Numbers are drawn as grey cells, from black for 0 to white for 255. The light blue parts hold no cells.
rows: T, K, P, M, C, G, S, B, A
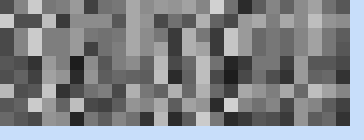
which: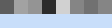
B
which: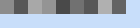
K
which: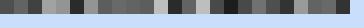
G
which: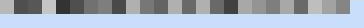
S

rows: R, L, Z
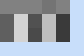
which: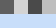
Z
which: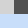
L
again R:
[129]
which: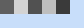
L
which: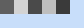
Z

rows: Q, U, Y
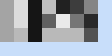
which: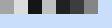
Q
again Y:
[185]
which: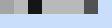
Y

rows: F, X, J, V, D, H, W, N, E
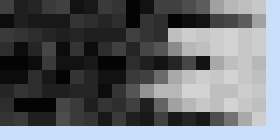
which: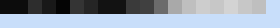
H
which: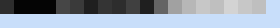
N
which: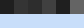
N
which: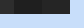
W

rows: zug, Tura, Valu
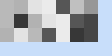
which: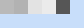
zug
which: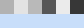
Valu
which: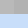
zug

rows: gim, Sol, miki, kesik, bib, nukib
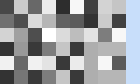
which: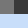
nukib
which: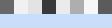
bib
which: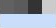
Sol

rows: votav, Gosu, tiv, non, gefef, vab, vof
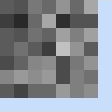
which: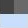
vof
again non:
[91]
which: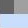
tiv
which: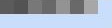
votav
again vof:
[105]
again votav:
[105]

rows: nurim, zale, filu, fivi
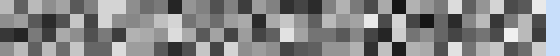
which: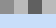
fivi
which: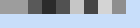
fivi

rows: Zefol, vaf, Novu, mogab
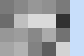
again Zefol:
[122]
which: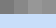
Zefol
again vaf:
[218]

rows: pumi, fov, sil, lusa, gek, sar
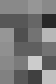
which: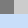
gek
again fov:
[87]
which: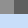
lusa
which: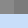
gek
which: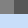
sar
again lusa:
[95]
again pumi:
[137]

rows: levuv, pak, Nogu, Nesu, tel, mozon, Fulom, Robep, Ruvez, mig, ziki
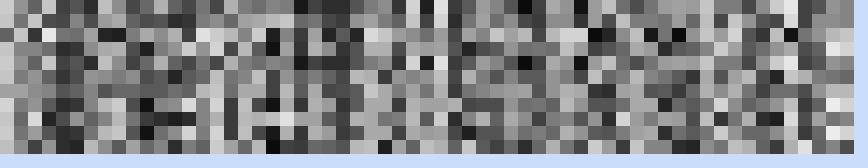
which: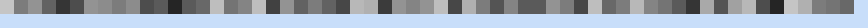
mozon
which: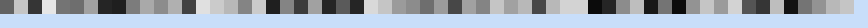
Nogu
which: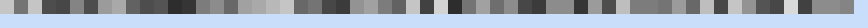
pak

